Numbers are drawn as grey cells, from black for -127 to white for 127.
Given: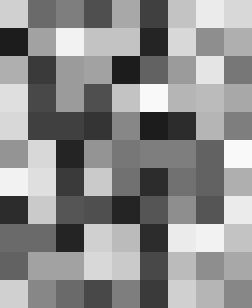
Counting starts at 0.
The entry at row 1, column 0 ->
-99
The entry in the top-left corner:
80
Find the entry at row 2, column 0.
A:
47
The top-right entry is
88
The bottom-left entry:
80
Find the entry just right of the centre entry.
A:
-1
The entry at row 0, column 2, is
-1
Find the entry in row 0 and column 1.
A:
-21
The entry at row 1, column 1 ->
34
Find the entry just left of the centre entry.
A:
20
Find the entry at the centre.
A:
-8
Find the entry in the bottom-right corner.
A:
7
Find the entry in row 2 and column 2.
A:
27

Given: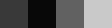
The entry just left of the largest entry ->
-30
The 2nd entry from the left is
-119
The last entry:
73

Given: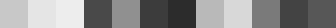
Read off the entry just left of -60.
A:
-5
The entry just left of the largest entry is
101
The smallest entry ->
-83

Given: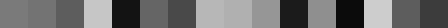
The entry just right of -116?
77
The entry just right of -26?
-54

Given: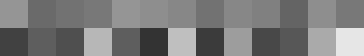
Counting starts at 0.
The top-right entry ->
-7
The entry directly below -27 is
-40
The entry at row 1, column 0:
-62
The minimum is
-76
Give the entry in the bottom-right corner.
102
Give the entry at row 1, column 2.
-48
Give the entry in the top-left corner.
21

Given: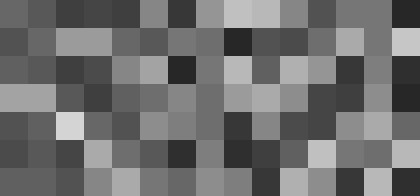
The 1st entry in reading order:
-24
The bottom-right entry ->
-80
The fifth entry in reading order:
-64
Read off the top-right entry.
-88
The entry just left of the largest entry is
-31
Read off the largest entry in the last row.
56
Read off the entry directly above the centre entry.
-9
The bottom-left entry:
-31
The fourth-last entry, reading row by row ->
13
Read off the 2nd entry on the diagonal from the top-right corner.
-9
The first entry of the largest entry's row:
-45
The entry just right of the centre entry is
27
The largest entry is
84
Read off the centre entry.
-17
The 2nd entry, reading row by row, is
-39
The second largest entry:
70
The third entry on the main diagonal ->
-64
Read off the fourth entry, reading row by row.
-58
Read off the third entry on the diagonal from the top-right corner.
-72

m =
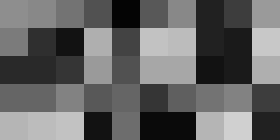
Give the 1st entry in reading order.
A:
14
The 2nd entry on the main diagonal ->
-80
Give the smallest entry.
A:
-123
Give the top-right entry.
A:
26
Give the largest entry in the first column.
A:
53
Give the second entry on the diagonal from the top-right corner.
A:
-101
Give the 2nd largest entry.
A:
72
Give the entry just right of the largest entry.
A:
-94
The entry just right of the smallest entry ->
-39
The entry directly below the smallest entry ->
-60
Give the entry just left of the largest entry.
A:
53

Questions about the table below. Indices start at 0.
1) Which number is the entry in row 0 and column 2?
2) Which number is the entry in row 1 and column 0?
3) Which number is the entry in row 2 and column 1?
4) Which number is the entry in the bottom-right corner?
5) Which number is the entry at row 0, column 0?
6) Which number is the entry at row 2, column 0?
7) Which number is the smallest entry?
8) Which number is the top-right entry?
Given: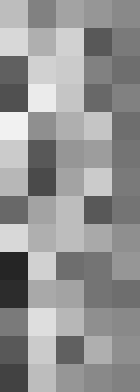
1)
35
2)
88
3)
81
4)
1
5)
61
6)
-31
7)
-90
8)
9

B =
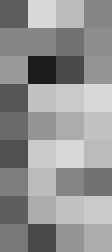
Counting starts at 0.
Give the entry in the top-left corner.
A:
-33
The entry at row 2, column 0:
26
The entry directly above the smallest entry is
6
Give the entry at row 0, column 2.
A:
59
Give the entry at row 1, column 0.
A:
6
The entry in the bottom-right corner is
44
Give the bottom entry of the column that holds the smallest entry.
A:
-54
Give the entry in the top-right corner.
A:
6
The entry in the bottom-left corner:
-7

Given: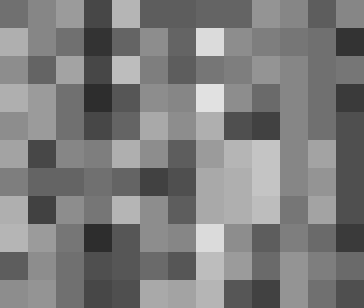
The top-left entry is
-15
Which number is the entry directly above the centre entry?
13
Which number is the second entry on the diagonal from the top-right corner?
-15
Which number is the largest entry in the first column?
53
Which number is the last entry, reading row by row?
-48
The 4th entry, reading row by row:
-56
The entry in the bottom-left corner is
13
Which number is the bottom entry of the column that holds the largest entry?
53
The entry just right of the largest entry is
13
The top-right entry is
6
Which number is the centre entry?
-34
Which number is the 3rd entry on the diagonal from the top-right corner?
6
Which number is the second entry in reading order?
6
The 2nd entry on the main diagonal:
6
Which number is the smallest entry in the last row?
-62
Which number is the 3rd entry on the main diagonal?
35
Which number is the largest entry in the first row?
53
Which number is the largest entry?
97
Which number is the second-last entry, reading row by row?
-15
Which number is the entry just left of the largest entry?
6
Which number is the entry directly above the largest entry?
-9
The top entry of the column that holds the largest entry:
-27
